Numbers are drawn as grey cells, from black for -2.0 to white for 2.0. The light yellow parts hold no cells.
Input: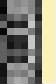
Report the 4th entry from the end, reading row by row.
0.7
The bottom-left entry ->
-1.5
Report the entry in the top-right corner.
-1.1
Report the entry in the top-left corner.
-1.7
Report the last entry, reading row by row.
-1.1
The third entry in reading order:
0.1
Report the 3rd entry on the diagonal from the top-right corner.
-0.5
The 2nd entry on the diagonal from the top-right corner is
0.1
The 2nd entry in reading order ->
0.3
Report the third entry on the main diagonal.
-0.1

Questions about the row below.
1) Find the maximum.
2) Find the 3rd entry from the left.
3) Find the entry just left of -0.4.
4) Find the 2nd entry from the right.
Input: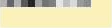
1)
1.6
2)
0.8
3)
0.8
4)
0.4

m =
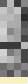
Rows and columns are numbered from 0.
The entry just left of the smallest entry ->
0.7
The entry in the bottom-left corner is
-0.1
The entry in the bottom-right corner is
-0.5
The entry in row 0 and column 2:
-1.1
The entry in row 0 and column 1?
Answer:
0.9
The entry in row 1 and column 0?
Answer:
1.1
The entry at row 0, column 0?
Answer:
-0.5
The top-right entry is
0.1
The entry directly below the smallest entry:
-0.7
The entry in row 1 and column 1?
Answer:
0.7
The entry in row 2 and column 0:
0.9

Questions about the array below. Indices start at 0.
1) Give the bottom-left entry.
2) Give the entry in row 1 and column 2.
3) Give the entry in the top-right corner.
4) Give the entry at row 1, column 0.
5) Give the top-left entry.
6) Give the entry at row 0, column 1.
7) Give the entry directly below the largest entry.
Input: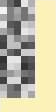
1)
1.2
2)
0.6
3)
0.8
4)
1.8
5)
0.4
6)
-0.4
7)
0.6

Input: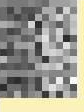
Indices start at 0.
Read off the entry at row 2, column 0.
-0.3
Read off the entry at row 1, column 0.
-0.3
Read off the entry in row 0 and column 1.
-0.1
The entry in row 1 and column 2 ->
-0.1
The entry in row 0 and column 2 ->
-0.1
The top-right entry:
0.7
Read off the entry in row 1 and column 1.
-0.9
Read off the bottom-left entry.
-0.1
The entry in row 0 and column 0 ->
0.1
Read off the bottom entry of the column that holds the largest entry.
0.3
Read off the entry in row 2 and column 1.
-0.5
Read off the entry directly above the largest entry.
0.3
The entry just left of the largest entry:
-0.3

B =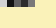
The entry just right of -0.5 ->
-1.3
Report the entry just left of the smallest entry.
1.3

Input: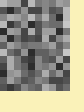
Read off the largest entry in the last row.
0.7
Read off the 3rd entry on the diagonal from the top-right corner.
-0.3
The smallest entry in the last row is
-1.1
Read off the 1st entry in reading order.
0.9
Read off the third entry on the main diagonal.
0.5
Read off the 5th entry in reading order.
0.9
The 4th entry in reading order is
-0.9
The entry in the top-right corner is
0.3
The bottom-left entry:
-0.7
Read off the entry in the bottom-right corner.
-0.3
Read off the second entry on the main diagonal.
-1.3
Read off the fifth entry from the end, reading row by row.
-0.5

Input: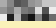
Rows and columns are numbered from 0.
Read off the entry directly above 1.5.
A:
0.5
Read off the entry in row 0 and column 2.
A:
-0.7
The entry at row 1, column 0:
0.3
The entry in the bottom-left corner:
1.7
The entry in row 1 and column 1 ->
-0.1
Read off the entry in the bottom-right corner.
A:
-0.3
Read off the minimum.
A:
-1.7

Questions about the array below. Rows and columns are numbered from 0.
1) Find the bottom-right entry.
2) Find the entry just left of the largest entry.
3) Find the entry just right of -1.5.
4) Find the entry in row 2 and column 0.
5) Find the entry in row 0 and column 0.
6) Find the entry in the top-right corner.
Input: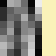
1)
-1.9
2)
-1.9
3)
1.1
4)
-1.3
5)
-1.9
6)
1.7
